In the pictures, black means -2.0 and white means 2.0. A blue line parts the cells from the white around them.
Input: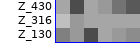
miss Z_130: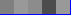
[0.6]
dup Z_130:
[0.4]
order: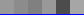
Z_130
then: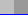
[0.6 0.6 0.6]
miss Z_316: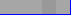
[1.0]
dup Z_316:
[0.6]
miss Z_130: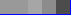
[0.0]

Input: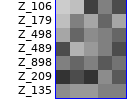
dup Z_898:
[0.0]
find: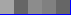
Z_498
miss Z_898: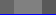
[-0.2]
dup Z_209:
[-1.2]
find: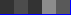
Z_209

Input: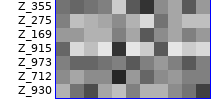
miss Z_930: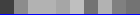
[-0.8]
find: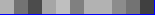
Z_930

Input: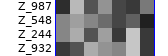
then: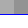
[ 0.1  1.1 -1.1]
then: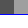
[-1.1  1.1 -1.1]
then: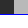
[-0.7  0.3 -0.9]
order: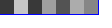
Z_244
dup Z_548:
[0.1]

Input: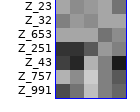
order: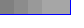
Z_32
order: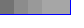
Z_23
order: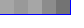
Z_23
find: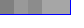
Z_32

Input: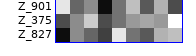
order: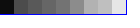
Z_901
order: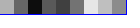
Z_827

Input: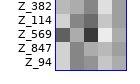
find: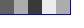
Z_569
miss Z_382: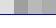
[0.1]
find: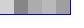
Z_847
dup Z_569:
[0.7]
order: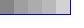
Z_847
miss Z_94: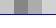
[0.3]

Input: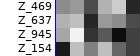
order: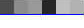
Z_637
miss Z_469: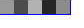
[1.2]

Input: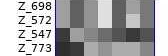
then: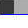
[0.3 0.7 0.7]
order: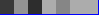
Z_773
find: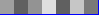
Z_572

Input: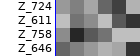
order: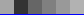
Z_646
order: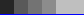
Z_758
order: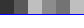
Z_611
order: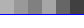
Z_724

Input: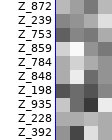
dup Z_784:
[0.7]
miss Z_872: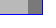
[0.5]
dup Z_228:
[0.7]
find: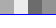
Z_848
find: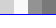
Z_859

